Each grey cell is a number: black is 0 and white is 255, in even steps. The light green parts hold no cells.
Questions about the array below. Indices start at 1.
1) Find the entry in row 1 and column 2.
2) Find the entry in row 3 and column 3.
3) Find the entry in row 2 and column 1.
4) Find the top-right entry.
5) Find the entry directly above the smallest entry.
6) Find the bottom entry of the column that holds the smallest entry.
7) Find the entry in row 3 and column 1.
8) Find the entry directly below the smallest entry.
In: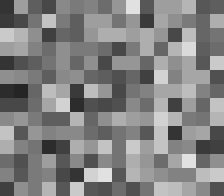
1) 158
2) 143
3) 58
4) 94
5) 137
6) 143
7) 202
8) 72

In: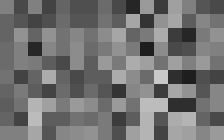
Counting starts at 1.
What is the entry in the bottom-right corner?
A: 154
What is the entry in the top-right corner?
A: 73
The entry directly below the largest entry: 60
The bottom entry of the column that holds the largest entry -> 67
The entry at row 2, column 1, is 100
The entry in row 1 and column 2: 73
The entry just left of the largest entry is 107
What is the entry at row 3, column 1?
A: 100
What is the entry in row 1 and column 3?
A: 128
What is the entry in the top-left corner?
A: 128
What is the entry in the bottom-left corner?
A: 128
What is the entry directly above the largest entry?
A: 114
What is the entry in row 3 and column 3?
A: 100
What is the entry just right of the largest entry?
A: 46
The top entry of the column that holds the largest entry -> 60
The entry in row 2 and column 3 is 67

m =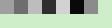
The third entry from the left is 189
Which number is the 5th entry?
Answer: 210
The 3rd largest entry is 159
